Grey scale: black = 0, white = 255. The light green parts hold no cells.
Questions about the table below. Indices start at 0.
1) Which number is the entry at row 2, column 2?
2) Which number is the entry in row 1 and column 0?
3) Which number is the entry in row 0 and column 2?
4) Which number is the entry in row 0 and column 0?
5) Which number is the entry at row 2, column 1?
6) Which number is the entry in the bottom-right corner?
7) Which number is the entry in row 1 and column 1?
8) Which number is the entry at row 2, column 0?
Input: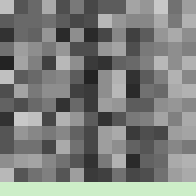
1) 98
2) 92
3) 105
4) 192
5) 105
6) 170
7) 105
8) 50

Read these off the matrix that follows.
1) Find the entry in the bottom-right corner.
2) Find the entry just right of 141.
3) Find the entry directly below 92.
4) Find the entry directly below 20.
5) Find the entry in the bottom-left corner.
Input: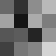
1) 212
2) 185
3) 119
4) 92
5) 64

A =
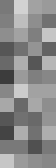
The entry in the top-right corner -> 154
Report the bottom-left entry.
198
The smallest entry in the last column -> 99
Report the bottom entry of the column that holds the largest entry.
154
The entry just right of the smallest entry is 154
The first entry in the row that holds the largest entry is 121
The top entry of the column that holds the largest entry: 210
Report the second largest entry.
204
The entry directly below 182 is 135
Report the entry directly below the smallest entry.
135
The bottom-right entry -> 135
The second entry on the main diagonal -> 190
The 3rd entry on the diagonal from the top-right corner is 162
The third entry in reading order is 162

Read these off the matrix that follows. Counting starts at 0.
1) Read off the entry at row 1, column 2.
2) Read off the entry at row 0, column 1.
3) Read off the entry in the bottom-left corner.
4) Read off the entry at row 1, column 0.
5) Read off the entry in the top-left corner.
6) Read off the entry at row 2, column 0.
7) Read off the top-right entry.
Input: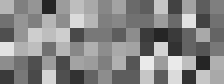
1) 127
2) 127
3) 58
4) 113
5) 182
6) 79
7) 127

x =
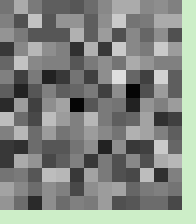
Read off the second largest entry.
210
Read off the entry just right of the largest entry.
102
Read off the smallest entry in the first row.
86
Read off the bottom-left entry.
148
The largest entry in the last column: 183
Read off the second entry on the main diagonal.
80
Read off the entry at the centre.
86
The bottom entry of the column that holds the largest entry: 80
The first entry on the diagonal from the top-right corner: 128
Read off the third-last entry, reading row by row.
108
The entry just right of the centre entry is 122
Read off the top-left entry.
116
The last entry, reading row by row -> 72
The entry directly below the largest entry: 142
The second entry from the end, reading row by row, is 108
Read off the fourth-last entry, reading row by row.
86
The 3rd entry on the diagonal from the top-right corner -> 102
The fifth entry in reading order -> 94
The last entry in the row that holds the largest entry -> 94
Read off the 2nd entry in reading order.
171
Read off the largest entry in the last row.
156
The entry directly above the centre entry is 122
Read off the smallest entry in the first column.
42
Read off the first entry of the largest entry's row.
128
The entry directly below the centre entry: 183

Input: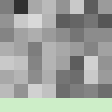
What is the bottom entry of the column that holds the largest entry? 209
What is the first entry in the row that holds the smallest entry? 125
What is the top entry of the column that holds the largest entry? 168
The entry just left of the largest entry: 201
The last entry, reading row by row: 109
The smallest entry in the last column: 86
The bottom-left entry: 186
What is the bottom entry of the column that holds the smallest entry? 147
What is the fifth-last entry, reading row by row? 193
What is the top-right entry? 155
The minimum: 49
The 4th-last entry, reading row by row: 109
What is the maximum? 217
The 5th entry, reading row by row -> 147
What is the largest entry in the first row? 201
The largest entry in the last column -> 162

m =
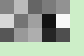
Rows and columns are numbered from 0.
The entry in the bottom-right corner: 78
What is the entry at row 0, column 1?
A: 187
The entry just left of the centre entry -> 116
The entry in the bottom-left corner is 86

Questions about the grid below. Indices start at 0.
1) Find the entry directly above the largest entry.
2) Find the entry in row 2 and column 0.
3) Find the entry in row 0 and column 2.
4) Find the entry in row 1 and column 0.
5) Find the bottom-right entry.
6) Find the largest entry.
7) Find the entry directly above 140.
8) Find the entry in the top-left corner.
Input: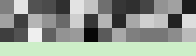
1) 181
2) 62
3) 82
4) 161
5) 187
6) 239
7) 34
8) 127
